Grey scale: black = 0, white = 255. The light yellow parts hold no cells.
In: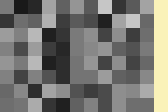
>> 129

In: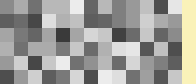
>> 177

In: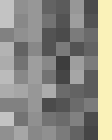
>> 129

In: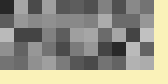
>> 186

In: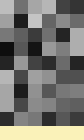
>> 166
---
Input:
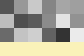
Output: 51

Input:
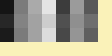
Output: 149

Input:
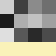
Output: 41

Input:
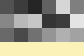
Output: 176

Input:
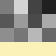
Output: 184

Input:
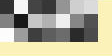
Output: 42

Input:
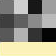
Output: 50
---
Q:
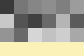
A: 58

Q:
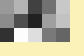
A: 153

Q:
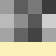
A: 157

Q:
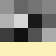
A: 147

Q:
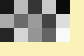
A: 24

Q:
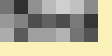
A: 116

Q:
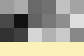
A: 156

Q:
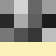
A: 149
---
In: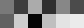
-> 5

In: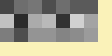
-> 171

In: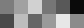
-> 102

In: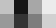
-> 125

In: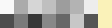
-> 55

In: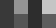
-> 45

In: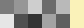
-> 51

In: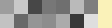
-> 149

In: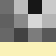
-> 215

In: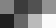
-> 187
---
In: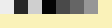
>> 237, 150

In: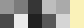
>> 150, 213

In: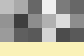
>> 191, 89

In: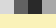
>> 217, 168

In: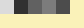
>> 219, 76

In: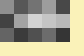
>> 143, 53

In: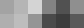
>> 163, 89

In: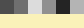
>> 77, 180

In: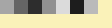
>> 166, 186
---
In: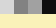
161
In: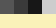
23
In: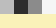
139
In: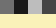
189
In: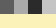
43
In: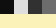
49
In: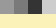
52
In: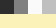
250
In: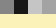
197
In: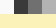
112
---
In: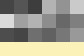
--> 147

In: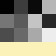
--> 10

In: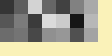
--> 129

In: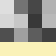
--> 71

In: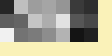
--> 58

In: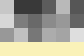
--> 185

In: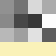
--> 217
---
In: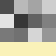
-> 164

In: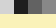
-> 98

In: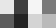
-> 245

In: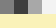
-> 168

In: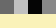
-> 5

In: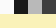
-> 185

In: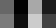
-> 168

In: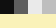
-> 234

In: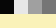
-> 160

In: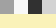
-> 49
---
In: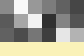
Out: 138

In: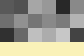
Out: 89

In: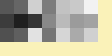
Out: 87

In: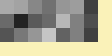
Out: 170

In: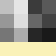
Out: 192

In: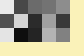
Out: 234

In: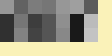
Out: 151

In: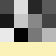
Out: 74

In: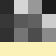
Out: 42

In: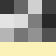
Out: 52
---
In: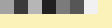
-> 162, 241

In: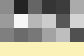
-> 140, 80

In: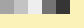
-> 164, 53

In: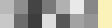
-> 185, 149

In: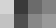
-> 212, 154

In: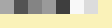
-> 167, 220

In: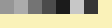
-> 150, 53

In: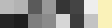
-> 187, 195

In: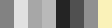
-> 130, 144

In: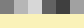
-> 125, 161
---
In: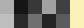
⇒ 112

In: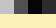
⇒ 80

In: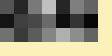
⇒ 175

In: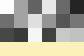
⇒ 65

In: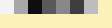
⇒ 136

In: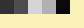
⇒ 213

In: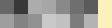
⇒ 193
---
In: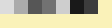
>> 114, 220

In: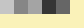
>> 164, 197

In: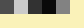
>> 50, 202

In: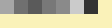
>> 120, 203

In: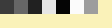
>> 230, 251

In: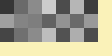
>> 98, 204

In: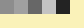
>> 103, 195

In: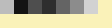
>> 46, 210

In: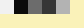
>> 108, 241

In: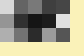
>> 21, 224
